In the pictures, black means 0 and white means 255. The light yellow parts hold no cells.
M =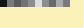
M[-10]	21
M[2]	90
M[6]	141
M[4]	141

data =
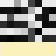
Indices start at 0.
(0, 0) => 242
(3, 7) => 18
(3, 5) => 231
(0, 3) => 235
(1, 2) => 8
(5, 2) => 13
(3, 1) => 18
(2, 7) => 190
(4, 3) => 204
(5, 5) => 232
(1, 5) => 237
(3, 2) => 31
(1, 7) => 6

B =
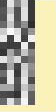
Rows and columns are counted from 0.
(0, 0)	73
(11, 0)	73
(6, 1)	61
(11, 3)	227
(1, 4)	57
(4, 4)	149
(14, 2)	134
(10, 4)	132
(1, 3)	224
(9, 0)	69
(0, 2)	136
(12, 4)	147
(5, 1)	66
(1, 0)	87
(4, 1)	252
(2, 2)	82
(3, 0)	107
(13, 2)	50
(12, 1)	167
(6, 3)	236

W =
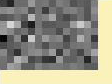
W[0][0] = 64
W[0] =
[64, 37, 106, 107, 153, 114, 119, 94, 126, 115, 83, 96, 90, 126]
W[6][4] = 130
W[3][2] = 167
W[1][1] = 145
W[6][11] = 119
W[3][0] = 149
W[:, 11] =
[96, 113, 113, 201, 117, 174, 119, 71, 113, 115]
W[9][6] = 113
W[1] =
[136, 145, 124, 134, 82, 116, 63, 116, 98, 125, 128, 113, 86, 141]
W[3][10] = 156
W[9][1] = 159
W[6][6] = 81
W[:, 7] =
[94, 116, 165, 89, 104, 125, 112, 154, 47, 121]
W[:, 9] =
[115, 125, 73, 97, 126, 68, 89, 132, 96, 112]
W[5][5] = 110
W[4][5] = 125
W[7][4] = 135
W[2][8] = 91
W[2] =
[83, 93, 113, 93, 183, 118, 130, 165, 91, 73, 92, 113, 84, 126]
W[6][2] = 99
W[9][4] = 95
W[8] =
[114, 95, 178, 152, 73, 90, 54, 47, 151, 96, 96, 113, 38, 110]
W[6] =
[75, 91, 99, 117, 130, 110, 81, 112, 108, 89, 115, 119, 123, 100]
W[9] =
[110, 159, 146, 94, 95, 129, 113, 121, 119, 112, 125, 115, 93, 92]
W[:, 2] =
[106, 124, 113, 167, 102, 135, 99, 51, 178, 146]
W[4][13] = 124
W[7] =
[136, 86, 51, 115, 135, 141, 120, 154, 59, 132, 98, 71, 120, 161]
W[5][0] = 7
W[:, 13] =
[126, 141, 126, 97, 124, 57, 100, 161, 110, 92]

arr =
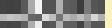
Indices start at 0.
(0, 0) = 66
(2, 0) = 185
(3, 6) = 82
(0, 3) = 89
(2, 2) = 190
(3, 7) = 88
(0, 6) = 81
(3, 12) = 124
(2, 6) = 219
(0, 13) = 85
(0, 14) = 80
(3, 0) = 74
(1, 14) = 80
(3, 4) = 173
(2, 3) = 179
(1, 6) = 83
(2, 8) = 116
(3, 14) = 86

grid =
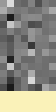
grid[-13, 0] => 153
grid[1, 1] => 133
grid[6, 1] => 91
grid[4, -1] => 121
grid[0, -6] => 109
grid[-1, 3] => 121
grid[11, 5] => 117
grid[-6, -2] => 151
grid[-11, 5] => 137
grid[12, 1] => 26
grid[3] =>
[82, 198, 155, 119, 77, 84, 116, 126]
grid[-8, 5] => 126
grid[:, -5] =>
[100, 125, 134, 119, 118, 90, 124, 138, 105, 126, 108, 121, 121]
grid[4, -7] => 128
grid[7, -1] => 129
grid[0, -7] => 219
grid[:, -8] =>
[153, 171, 111, 82, 104, 94, 109, 114, 142, 107, 126, 113, 77]
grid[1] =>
[171, 133, 120, 125, 111, 115, 134, 168]
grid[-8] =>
[94, 80, 122, 90, 148, 126, 124, 153]
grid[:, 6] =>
[120, 134, 111, 116, 113, 124, 121, 151, 111, 110, 111, 114, 165]
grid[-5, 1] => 34
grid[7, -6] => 133
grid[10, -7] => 91
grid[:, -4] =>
[130, 111, 139, 77, 150, 148, 56, 184, 106, 113, 171, 215, 90]

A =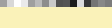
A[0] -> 160
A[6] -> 140
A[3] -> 234
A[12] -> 55
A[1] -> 216

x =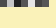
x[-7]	75
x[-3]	229
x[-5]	34

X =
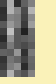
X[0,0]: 68
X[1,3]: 75
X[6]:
[63, 121, 87, 75, 91]
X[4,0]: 64
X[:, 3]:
[97, 75, 68, 59, 33, 93, 75, 49, 66, 43, 83]
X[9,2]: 144
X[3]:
[89, 152, 127, 59, 156]
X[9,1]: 126
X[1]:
[46, 178, 136, 75, 178]
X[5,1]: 147
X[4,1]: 192
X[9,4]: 100
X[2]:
[50, 132, 124, 68, 139]
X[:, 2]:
[45, 136, 124, 127, 88, 87, 87, 150, 102, 144, 103]

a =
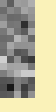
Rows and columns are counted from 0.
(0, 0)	142
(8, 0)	207
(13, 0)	89
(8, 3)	74
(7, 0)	108
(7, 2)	85
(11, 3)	114
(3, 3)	47
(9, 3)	166
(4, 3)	92
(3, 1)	117
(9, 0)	183
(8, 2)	145
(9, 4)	118
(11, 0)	84
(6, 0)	115
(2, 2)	107
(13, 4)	144
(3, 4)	122

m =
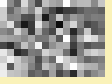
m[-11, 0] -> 252
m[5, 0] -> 169
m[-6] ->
[169, 160, 155, 138, 167, 117, 119, 165, 88, 255, 91, 173, 232, 214, 151]
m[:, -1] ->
[197, 97, 123, 112, 98, 151, 100, 194, 125, 139, 157]
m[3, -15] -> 177
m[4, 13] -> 85
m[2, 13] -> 126
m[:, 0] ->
[252, 205, 206, 177, 138, 169, 72, 231, 206, 232, 237]
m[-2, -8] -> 164
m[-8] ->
[177, 223, 97, 25, 58, 227, 143, 97, 14, 162, 212, 130, 70, 87, 112]
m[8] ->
[206, 240, 202, 166, 143, 77, 149, 107, 246, 206, 176, 139, 101, 115, 125]
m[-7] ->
[138, 120, 209, 154, 56, 176, 102, 72, 209, 150, 39, 108, 200, 85, 98]
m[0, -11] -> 142
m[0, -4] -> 185
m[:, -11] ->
[142, 134, 76, 58, 56, 167, 144, 123, 143, 130, 94]
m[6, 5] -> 242
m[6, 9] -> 174
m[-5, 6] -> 87
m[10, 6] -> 91
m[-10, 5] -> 209
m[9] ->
[232, 90, 199, 185, 130, 90, 191, 164, 116, 200, 253, 199, 178, 175, 139]
